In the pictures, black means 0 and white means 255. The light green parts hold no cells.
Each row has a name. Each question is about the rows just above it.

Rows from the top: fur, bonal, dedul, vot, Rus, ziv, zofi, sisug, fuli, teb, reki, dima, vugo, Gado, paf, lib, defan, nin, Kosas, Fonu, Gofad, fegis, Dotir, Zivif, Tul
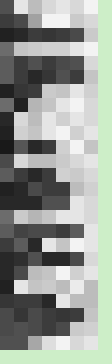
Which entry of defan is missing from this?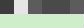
[67]
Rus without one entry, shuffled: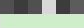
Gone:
[74]
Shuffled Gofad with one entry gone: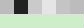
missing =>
[235]
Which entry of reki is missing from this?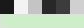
[86]
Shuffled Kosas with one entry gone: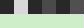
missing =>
[47]
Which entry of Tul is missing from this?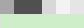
[222]

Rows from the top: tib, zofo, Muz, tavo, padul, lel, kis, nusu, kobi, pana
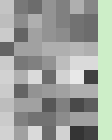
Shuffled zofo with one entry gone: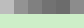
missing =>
[175]
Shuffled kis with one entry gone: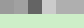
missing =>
[147]
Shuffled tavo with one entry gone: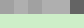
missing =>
[182]
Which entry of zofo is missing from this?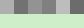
[140]
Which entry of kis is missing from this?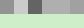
[154]
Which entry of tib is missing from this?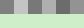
[134]

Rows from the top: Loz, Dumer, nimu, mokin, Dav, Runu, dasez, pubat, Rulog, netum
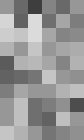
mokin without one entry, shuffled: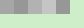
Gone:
[172]
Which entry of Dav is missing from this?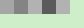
[184]
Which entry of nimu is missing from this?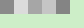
[205]

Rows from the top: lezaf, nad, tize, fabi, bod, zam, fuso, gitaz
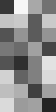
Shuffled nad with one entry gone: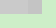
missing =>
[91]
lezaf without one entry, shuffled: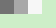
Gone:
[55]
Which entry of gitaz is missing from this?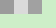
[35]
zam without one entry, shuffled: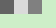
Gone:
[210]
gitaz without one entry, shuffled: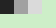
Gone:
[155]

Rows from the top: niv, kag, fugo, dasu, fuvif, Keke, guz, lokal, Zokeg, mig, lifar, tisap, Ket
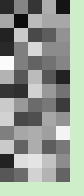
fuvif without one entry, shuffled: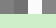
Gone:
[99]
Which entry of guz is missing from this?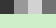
[47]
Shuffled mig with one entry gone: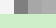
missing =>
[159]

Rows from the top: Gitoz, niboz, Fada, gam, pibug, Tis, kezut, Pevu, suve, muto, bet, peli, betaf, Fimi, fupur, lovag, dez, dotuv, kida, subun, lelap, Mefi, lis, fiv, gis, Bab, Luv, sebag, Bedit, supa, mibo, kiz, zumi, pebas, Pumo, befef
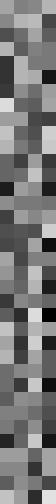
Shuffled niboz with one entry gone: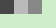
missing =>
[180]
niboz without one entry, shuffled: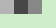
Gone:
[186]
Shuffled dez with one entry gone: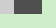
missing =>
[85]
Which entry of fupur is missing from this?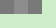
[115]
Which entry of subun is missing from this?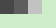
[149]
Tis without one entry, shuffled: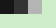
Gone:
[172]

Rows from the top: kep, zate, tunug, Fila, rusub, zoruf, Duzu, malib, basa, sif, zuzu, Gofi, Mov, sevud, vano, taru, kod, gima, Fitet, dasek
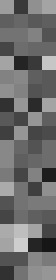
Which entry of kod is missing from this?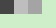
[171]
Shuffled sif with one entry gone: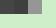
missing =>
[75]
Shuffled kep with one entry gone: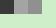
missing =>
[157]

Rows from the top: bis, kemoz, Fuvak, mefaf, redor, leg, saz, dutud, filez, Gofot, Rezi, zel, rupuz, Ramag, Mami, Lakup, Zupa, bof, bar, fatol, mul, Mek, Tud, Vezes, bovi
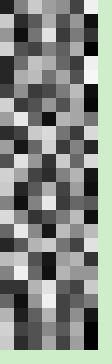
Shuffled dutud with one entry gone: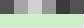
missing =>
[8]
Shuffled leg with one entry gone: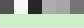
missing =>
[187]
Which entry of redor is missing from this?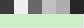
[110]
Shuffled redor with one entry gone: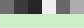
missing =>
[194]
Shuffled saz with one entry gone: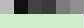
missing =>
[74]

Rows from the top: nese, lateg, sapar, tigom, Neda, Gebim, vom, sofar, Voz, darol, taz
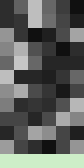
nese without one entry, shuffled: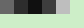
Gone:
[97]
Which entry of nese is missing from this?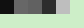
[61]
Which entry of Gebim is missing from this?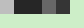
[31]
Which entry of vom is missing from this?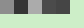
[24]

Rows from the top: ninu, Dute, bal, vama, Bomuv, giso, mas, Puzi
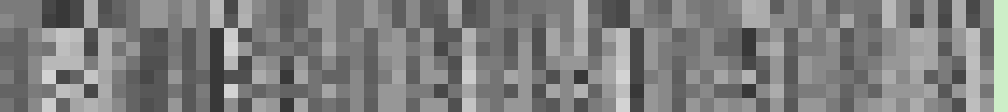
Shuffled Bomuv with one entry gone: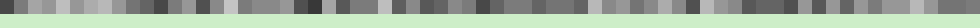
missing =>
[108]
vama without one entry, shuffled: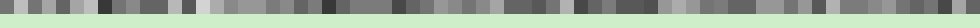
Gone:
[159]
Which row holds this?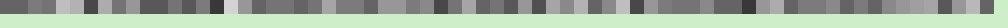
vama
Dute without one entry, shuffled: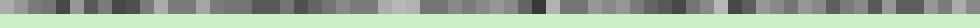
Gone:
[64]
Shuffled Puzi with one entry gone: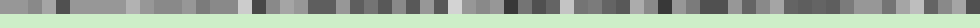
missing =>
[143]
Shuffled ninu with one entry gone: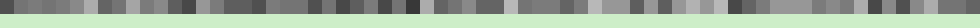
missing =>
[130]

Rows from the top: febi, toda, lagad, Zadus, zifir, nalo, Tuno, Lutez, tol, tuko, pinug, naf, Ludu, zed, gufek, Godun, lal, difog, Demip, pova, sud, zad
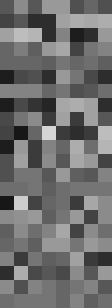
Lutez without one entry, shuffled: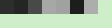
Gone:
[51]
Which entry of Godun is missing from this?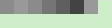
[145]
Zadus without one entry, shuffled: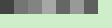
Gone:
[125]
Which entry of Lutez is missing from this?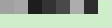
[37]

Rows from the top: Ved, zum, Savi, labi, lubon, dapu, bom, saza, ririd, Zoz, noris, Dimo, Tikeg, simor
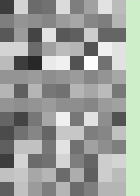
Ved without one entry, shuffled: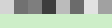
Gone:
[219]
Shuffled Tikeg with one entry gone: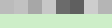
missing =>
[173]

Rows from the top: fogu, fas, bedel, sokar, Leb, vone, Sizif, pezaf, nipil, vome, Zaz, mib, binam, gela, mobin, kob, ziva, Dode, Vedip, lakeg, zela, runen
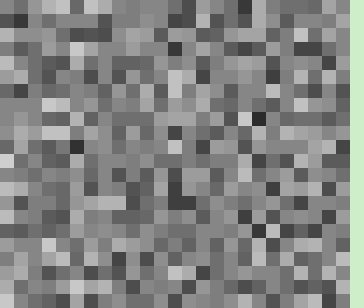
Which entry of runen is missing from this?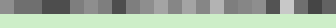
[187]
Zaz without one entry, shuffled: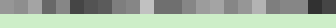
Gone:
[119]

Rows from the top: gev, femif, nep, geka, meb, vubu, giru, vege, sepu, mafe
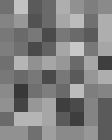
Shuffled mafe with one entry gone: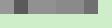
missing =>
[159]
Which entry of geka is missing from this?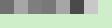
[98]
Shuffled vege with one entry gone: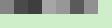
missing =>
[68]

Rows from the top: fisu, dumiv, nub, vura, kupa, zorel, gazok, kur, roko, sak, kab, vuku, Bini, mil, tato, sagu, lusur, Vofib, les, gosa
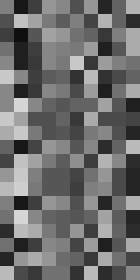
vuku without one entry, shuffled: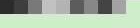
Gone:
[143]
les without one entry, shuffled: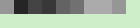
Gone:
[107]
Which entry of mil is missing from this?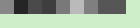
[207]

